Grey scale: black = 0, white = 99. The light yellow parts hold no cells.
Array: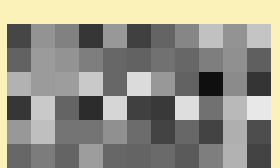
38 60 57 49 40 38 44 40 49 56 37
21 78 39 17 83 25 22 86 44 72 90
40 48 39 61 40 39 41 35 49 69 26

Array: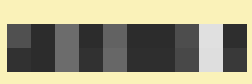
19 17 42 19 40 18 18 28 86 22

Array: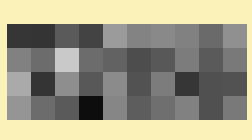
50 42 78 42 38 30 34 48 35 47
58 42 35 5 52 36 43 50 31 47

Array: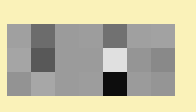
64 34 60 60 87 58 53

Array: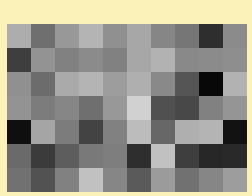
24 57 50 54 50 65 69 53 54 55
57 48 52 43 59 81 31 28 50 58
41 23 36 47 49 18 75 24 15 16

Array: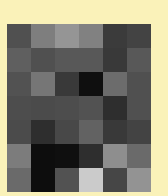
37 31 34 34 22 34
30 29 30 32 18 31
48 5 6 18 55 41

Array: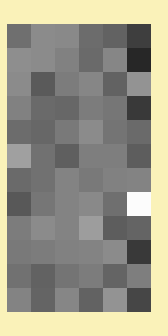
55 54 50 41 52 15
50 41 40 48 46 22
62 44 37 49 49 36
34 46 51 53 43 98
47 48 50 51 54 22
51 39 52 38 57 27

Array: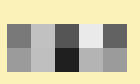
60 74 12 70 60

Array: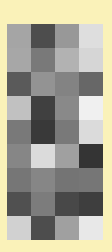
65 47 69 83
75 25 53 93
52 85 62 20
31 48 28 24
